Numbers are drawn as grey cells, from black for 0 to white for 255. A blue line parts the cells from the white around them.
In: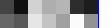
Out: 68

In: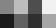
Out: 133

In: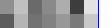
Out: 144

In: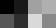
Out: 1

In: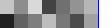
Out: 197

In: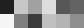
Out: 32

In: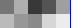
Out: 117

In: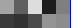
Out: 164

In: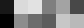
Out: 24

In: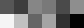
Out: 86
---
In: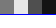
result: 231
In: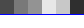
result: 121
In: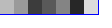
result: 154
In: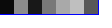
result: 140
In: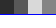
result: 88
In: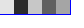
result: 43
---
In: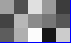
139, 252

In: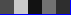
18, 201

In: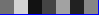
68, 211

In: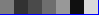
110, 217

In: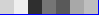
117, 239

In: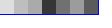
54, 222

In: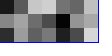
75, 214

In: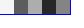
173, 245

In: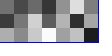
93, 251
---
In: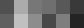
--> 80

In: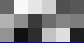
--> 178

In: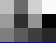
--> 155

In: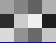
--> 45

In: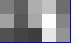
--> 162

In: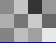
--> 175
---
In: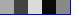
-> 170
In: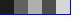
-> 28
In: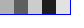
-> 177
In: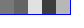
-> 120
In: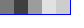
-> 121
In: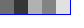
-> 110
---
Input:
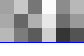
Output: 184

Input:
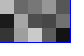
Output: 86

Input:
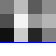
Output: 141

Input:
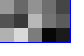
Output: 69

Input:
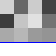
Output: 67

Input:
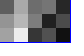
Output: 39

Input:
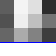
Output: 45
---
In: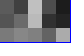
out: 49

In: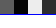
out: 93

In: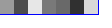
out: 105

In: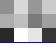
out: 122

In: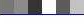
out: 119

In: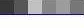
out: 119

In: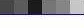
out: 92
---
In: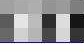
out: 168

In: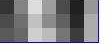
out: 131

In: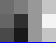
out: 125

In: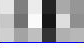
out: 127

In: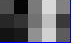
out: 5

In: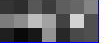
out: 45
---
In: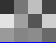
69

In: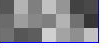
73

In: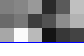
192

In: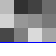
107

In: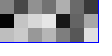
57

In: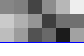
238

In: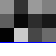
128

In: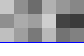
135

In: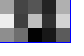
176

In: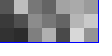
155
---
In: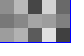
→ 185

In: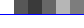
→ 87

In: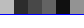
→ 44

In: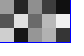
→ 37

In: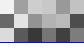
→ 160

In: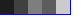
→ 64
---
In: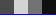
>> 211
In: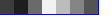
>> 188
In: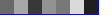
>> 120
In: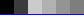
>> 177
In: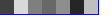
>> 142
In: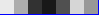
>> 80
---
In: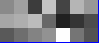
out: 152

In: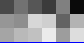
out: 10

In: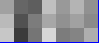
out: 145

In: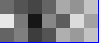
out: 195

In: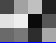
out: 33

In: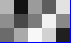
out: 226

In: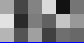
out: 117

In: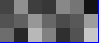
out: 19

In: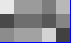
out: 184

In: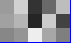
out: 189
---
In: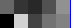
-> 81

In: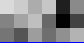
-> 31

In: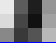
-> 30

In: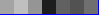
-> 82

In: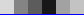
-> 162

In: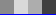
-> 173
